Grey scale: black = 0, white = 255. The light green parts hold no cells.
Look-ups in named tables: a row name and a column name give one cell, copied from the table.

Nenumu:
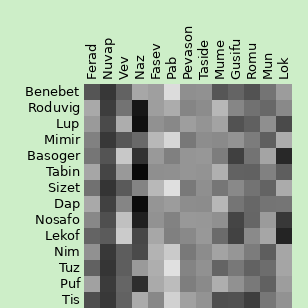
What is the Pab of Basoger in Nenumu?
128
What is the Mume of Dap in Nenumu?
183
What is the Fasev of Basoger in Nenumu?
153
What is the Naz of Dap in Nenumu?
11
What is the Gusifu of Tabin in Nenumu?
98
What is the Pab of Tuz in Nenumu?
224
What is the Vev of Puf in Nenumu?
101
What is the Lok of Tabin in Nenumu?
94
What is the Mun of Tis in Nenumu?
119
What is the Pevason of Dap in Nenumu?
141
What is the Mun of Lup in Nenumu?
143
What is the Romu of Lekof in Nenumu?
138
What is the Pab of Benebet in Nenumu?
220
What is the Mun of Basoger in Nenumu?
164
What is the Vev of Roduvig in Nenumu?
115
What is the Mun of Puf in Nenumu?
97
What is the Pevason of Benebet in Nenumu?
143

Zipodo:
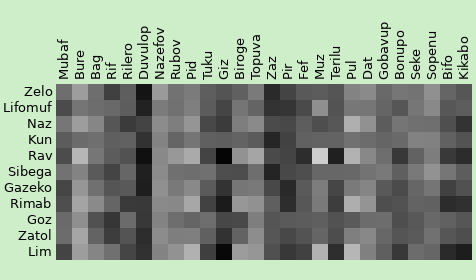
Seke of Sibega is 121
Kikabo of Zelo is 86
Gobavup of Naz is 92
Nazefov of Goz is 131
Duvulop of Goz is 56
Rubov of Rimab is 136
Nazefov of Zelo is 154
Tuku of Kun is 96
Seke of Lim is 108
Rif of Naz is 86
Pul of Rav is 178
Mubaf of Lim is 68
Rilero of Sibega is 102
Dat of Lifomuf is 118

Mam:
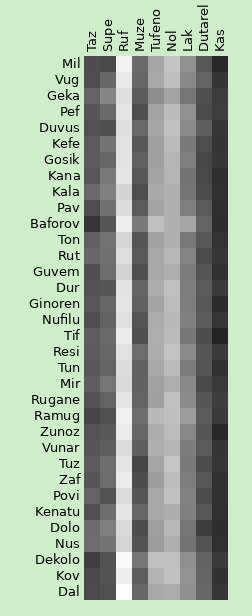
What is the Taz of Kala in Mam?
105
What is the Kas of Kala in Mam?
48
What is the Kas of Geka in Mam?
60
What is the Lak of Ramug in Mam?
157
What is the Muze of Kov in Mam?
93
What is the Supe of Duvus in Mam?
79
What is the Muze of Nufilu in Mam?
84
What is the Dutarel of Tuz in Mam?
77
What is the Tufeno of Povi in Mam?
169
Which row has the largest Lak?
Baforov

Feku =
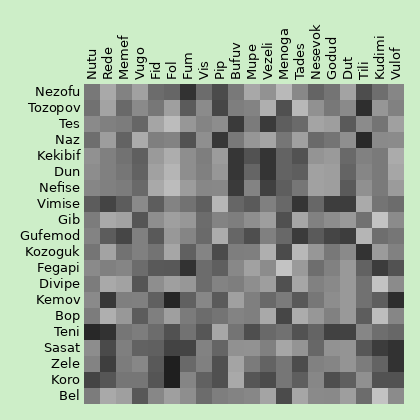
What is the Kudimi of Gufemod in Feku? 110
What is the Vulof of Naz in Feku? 139
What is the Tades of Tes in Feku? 106
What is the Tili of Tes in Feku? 139
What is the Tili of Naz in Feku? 41
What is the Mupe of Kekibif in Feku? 82

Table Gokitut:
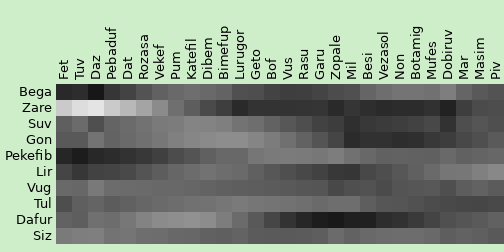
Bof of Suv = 98
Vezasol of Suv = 59
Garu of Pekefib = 119
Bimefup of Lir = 109
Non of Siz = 109
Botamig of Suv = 66
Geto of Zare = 51
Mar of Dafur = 85
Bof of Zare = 51
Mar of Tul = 71
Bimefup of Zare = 62
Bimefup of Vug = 96
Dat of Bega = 67
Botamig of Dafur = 58
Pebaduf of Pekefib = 44
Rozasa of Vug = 106

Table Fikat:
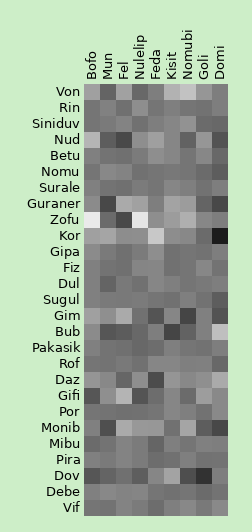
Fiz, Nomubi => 117
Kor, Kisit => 141
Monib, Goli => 93
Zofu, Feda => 142
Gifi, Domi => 137
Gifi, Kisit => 134

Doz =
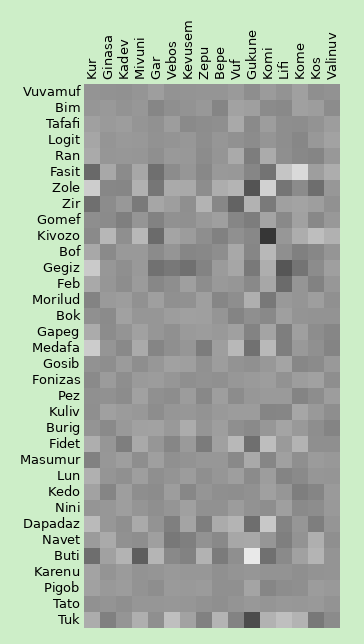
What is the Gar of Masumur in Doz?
159
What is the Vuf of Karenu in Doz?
148
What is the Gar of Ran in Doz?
143
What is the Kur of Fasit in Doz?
105
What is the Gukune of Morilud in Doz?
175
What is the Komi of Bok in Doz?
137
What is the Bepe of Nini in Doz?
145
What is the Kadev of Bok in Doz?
161
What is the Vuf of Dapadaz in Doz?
180
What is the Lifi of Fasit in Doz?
197
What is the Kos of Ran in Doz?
133
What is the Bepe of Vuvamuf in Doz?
149
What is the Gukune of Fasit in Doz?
134
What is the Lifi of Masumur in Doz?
160
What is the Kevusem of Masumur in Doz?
147
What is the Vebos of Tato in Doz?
151
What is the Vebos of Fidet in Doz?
134
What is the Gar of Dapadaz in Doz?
147
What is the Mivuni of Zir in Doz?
122
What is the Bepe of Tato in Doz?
143

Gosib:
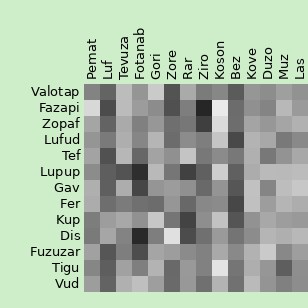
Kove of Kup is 146
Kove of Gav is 193
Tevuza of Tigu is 161
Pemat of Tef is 163
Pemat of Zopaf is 165
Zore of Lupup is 118
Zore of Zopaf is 111
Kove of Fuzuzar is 178
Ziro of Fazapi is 38
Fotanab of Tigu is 127
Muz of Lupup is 185
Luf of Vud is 99
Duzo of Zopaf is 151

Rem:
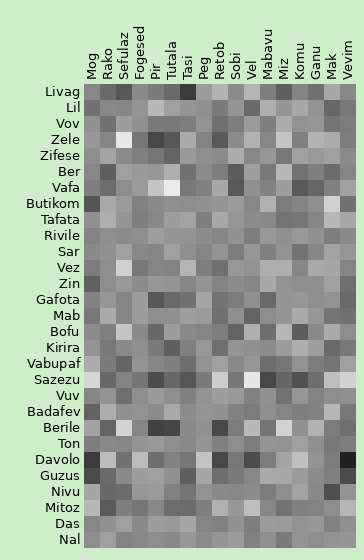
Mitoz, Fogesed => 118
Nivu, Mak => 78
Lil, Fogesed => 148
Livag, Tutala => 106
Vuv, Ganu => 131
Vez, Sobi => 152
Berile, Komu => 145
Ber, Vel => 158
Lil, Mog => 113
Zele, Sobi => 139
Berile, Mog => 162
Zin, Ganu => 143
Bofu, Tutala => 156
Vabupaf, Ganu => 125
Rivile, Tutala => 149

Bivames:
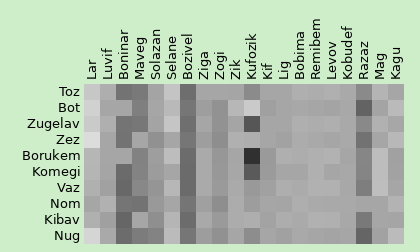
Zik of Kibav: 172
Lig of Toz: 166
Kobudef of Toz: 169
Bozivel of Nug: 118
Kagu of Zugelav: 167
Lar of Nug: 213
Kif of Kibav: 163
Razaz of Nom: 166
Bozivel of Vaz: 107

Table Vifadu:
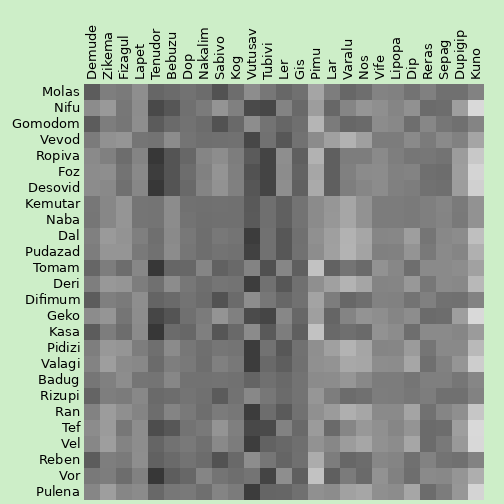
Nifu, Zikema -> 153
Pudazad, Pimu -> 141
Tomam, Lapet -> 135
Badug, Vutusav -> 100
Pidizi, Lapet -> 125
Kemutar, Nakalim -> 112
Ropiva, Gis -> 95
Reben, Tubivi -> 118
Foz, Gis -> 99
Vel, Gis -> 111

